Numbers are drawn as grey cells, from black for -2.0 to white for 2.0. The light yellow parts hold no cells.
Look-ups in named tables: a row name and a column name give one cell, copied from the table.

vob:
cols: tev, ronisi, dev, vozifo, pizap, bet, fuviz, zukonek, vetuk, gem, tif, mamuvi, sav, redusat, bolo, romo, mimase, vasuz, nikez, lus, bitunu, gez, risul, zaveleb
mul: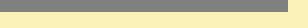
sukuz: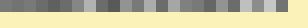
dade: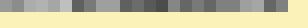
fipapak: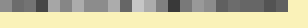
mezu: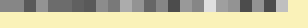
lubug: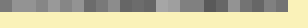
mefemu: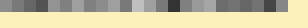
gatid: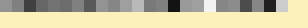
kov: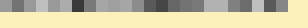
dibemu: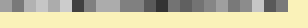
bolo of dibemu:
-0.2
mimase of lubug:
0.0
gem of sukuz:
-0.6
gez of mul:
0.0
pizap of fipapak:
0.6
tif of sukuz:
0.3
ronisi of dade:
0.2
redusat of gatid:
0.0
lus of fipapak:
-0.3
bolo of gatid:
-1.7
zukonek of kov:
-0.1
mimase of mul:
0.0
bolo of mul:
0.0
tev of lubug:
-0.1
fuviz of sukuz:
0.1
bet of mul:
0.0
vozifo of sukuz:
-0.3
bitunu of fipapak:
-0.4
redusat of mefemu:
-0.1
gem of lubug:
0.2
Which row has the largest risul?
sukuz

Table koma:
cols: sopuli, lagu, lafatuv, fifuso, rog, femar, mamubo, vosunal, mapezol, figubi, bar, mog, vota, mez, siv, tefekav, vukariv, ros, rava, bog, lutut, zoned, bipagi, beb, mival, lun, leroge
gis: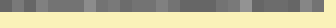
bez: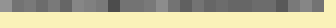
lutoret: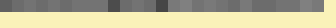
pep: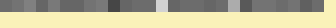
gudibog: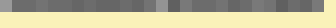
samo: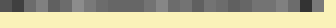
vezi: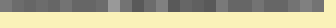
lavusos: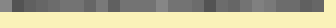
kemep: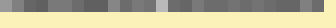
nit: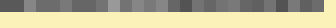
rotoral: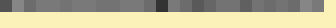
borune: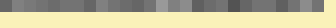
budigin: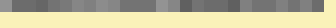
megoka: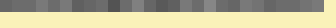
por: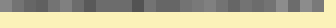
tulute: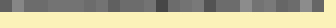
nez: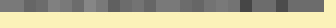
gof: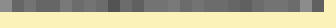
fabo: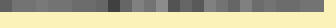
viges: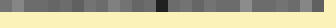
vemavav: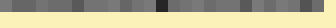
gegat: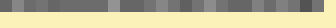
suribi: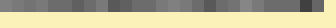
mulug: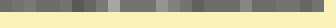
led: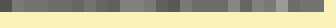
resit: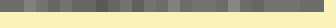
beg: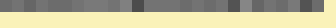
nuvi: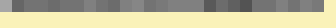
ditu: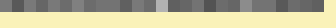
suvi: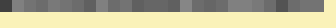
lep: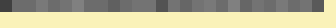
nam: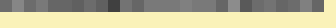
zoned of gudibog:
-0.1
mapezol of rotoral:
-0.2
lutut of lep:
-0.4
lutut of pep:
-0.6
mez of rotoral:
-1.2
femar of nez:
-0.1
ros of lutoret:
-0.1
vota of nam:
-0.1
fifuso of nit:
-0.3
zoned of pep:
-0.2
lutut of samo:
-0.4
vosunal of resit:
-0.4

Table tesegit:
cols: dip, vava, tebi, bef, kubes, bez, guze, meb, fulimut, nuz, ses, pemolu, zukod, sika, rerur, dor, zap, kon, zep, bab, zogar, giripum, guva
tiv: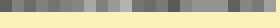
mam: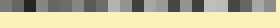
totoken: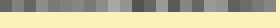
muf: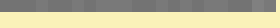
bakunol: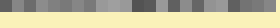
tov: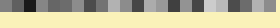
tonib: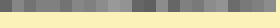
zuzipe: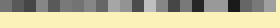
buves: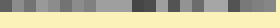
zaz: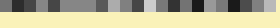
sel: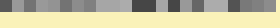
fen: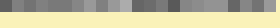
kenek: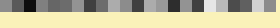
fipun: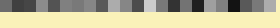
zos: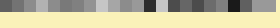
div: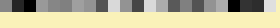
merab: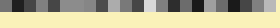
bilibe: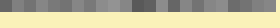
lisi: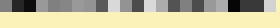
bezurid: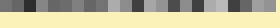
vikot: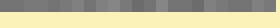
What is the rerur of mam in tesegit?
-0.9
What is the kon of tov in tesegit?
1.2
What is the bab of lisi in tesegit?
-1.9
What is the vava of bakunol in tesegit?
0.1
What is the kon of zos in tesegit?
-0.3
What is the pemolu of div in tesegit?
-0.9
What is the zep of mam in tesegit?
0.9
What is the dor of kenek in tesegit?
0.3
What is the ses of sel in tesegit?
0.7
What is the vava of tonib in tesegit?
0.1
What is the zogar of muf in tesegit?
-0.2
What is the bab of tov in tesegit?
-0.8
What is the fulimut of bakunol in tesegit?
0.4
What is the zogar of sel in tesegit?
-0.1
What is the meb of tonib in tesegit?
0.0
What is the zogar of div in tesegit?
-1.2
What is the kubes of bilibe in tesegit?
-0.1
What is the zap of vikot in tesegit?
-0.3
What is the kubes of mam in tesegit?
-0.4
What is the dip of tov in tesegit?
0.0
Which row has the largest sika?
zos

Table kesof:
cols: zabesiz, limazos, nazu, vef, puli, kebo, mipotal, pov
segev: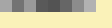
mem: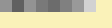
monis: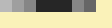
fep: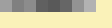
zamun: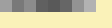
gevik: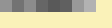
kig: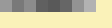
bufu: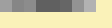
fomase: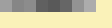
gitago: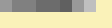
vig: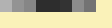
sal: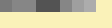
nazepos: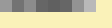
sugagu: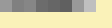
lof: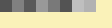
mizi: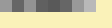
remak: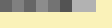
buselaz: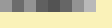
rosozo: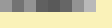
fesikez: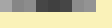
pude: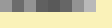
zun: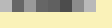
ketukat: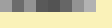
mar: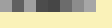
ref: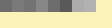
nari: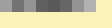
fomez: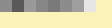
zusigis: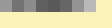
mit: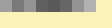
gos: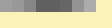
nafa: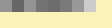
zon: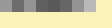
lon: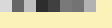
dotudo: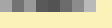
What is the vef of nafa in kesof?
-0.2
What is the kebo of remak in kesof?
-0.7
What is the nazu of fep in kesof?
0.2
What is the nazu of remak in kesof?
-0.4
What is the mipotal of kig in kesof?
0.3
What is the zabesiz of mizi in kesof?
0.4
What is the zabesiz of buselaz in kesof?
0.4
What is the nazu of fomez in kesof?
0.4
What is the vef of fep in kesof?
-0.5
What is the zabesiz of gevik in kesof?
0.3
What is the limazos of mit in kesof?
-0.1
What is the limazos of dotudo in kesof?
-0.2
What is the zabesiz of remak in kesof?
-0.4
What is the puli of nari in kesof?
-0.6
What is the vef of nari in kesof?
-0.5
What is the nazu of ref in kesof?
-0.2
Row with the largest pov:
fomez

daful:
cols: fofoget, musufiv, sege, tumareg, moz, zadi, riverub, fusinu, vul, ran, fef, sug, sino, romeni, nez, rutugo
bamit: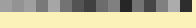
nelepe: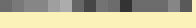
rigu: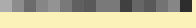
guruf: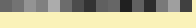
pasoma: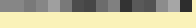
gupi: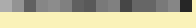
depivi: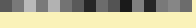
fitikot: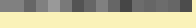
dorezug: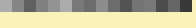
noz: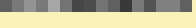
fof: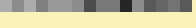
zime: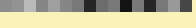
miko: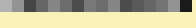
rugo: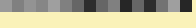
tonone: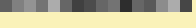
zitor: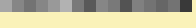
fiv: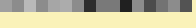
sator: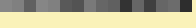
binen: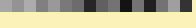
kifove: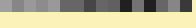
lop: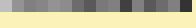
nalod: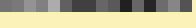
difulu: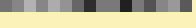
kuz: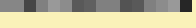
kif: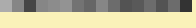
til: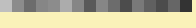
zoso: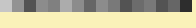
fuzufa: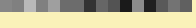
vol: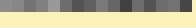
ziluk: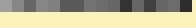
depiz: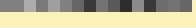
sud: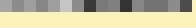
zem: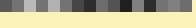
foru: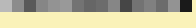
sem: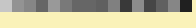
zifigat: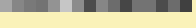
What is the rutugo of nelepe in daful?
-0.6
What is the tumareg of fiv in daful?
0.2
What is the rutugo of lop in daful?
-1.2
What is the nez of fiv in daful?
0.2
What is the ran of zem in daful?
-0.7
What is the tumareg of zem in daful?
-0.2
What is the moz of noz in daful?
0.6
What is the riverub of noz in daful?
-0.9
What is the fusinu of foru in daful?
-0.4
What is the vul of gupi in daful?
-0.1
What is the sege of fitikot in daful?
-0.4
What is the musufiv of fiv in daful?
0.2
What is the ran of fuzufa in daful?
-0.7
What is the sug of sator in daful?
-0.4
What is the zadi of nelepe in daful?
0.7
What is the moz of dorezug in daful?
0.3
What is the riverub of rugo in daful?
-0.4
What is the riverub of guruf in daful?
-0.8

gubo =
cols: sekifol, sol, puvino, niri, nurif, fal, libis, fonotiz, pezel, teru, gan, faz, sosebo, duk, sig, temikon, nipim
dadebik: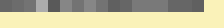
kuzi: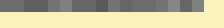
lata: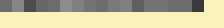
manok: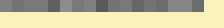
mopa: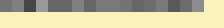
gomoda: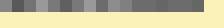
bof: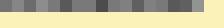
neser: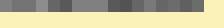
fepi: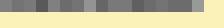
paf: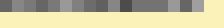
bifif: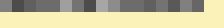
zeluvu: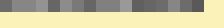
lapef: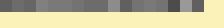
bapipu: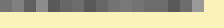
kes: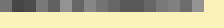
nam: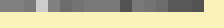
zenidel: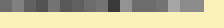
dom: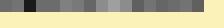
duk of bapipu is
-0.3
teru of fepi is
-0.1
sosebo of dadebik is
-0.1
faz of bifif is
-0.3
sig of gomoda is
-0.3
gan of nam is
-0.7
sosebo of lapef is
-0.1
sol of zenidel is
0.0
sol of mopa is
0.0
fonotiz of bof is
-0.1
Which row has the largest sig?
zenidel

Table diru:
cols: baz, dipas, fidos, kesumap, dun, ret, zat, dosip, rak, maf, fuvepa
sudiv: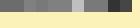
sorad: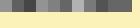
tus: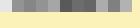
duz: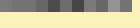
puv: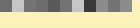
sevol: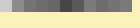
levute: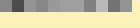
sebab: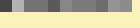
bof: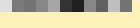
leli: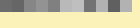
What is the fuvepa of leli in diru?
0.8
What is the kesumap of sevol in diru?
-0.3
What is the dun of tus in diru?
0.6
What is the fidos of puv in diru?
-0.2
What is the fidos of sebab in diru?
-0.2
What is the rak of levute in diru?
0.9
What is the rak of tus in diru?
0.7
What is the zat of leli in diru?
1.0
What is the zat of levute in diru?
0.5
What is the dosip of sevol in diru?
-0.1
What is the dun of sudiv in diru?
0.0

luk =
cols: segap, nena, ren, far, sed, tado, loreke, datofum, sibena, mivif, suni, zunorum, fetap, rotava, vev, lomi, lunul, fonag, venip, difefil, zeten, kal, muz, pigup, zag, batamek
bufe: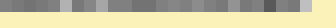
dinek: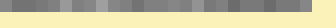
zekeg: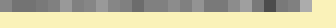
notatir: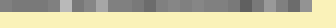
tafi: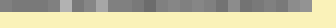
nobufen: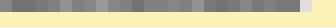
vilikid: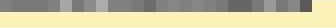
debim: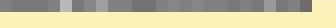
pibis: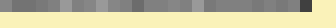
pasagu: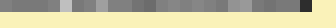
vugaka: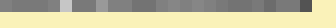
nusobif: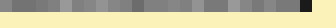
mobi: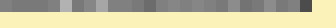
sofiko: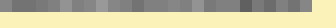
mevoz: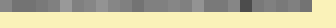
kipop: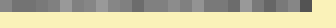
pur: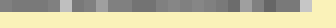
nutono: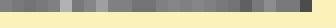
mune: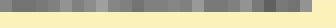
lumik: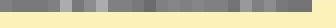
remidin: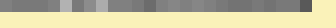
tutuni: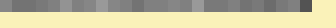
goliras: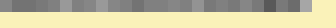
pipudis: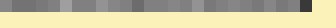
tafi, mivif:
0.0
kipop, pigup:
-0.1
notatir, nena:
-0.1
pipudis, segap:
0.1
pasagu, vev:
0.1
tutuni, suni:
0.0
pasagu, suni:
0.0
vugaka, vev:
0.1
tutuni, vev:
0.1
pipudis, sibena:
0.3
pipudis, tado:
0.5
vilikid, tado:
0.6
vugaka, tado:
1.1
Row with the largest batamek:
nobufen

